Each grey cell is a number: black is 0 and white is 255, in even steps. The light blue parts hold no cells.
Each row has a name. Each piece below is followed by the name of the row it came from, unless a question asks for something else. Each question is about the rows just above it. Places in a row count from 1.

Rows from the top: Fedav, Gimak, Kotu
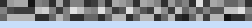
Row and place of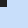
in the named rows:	Kotu, 27
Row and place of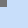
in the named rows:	Fedav, 7
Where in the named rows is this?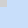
Gimak, 7
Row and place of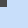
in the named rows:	Gimak, 2

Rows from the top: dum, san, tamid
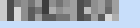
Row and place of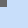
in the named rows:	san, 16
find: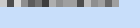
san
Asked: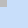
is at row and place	san, 13
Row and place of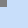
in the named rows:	dum, 3
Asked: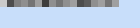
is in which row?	dum

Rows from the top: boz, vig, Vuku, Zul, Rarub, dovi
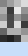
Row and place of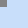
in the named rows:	boz, 1
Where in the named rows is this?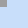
boz, 2

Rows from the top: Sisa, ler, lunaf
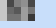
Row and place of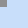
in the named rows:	Sisa, 4
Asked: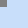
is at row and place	Sisa, 3
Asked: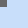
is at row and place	ler, 2

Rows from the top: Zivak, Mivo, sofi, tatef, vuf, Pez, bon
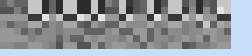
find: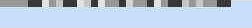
sofi
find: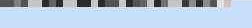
Mivo
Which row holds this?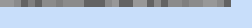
vuf
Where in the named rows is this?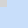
sofi, 19
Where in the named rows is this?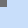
Mivo, 24

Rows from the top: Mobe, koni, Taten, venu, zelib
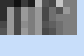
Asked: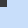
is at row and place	Mobe, 4
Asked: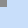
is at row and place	venu, 4
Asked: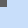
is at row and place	venu, 8
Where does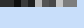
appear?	Mobe
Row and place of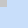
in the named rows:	Mobe, 9

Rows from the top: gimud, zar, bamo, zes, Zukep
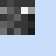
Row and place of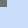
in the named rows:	Zukep, 1
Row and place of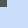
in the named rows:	zes, 2
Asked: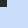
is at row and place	zes, 5
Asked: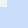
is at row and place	zar, 4

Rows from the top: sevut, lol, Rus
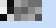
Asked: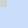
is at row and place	Rus, 2
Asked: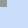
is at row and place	Rus, 4
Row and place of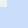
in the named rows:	lol, 1
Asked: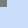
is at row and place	Rus, 3
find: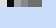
sevut

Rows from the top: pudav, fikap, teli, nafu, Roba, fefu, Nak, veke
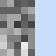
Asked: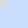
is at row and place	veke, 4
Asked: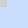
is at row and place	Nak, 1
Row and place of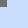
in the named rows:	veke, 3
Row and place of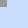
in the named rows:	Roba, 2

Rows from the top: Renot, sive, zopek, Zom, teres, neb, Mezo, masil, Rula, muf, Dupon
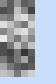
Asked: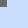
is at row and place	Renot, 5
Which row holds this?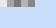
neb

